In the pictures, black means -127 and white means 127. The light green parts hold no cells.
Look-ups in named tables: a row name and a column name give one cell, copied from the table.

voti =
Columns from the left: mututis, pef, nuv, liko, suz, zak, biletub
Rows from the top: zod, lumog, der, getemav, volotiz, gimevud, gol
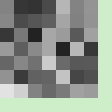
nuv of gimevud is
-30
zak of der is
-38
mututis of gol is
98
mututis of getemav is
26
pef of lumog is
-52
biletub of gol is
27
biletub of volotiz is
-38
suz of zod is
54
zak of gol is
33
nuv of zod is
-76
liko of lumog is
-32
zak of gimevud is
-57
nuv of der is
-93

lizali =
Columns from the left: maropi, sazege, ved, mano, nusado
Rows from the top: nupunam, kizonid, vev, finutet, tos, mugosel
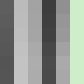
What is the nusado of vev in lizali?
25
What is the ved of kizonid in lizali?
36
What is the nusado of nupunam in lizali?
16
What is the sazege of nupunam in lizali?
59
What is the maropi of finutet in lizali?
-40
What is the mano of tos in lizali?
-52
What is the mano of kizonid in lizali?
-64
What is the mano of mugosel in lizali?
-53
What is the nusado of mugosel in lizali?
40

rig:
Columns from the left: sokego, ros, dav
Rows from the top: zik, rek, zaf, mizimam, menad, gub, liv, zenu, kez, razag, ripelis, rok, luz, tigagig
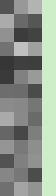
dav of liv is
-52
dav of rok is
17
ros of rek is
-22
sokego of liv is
-18
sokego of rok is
-45
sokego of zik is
-44
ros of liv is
-19
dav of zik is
51
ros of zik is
24
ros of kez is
9
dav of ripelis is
14
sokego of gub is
-69
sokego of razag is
-25

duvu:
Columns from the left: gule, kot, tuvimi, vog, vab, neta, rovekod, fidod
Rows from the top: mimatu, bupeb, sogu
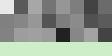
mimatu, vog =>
-11
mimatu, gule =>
104
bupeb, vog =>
-43
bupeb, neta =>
11
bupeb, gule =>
0
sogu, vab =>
-94
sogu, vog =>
27
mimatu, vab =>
22
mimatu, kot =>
-37
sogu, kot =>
29
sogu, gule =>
2
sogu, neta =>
7
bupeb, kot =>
6
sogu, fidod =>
-60
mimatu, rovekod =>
-60
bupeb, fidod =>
-36
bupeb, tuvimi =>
23
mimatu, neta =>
-1

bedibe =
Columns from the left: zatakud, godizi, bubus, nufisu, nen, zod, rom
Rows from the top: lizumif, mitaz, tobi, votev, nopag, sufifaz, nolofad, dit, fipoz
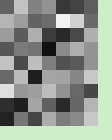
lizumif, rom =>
-33
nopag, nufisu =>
-1
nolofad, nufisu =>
61
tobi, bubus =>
47
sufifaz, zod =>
6
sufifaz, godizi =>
58
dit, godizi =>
-97
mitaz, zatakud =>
52
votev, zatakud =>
-41
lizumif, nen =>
-71
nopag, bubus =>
62
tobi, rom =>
48
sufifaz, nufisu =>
37
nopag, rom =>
19
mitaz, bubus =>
-28
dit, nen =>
-87
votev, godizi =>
-5
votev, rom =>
20
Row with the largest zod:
mitaz

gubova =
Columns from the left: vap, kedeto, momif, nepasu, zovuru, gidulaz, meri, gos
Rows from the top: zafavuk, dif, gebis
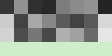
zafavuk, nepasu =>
-86
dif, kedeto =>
-60
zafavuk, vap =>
-73
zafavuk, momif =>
-80
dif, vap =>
76
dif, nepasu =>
7
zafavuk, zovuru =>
-2
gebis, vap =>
83
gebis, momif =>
-9
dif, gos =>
87
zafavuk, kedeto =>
17
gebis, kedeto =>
-49

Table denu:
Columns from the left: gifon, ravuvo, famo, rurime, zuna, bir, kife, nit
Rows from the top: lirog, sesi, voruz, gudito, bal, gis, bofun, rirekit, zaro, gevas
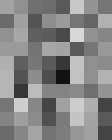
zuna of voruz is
-54
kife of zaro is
36
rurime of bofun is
4
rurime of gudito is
39
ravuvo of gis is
-45
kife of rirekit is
46
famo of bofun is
59
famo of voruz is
-32
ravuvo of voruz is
39
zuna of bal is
-72
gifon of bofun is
52
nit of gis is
50
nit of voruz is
6
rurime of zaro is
-47
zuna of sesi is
27
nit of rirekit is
-60
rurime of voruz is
-35
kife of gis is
15
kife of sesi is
-26

